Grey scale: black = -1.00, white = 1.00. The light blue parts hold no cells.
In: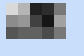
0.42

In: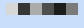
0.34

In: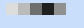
0.47

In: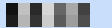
0.60

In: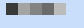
0.29

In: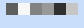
0.55
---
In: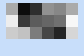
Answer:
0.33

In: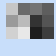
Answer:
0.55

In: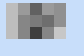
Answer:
0.48

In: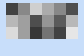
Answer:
-0.48

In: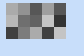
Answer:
0.34

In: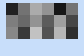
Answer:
-0.74

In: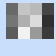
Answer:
-0.18

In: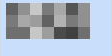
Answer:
-0.23

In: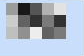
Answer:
0.22

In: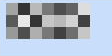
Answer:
0.28
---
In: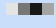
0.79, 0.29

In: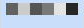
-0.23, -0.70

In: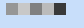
0.18, -0.55

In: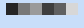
-0.71, 0.69

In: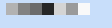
0.40, 0.95

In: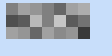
0.00, -0.55

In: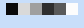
-0.92, 0.98

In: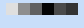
0.75, -0.60

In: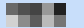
-0.18, -0.08
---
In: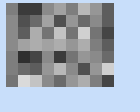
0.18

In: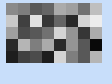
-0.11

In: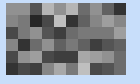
-0.24

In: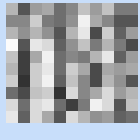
-0.04

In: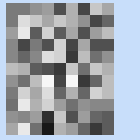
0.56
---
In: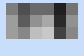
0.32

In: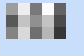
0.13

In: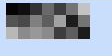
0.27

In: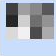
0.62

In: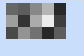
0.34

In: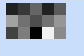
-0.39

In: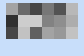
0.02

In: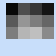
0.17

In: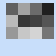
-0.58

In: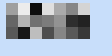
0.15
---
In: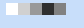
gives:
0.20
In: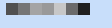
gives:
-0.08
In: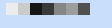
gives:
0.05
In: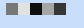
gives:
-0.07
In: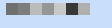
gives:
0.18
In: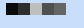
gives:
-0.37
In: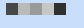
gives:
0.21
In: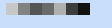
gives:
-0.16
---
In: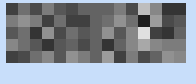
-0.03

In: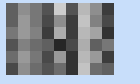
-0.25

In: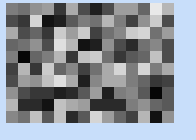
-0.40

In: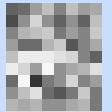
-0.41

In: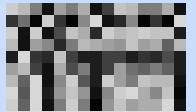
-0.59
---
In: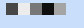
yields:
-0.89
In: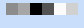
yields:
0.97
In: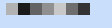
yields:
-0.14
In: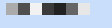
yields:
-0.21
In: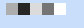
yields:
-0.08
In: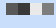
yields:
0.83
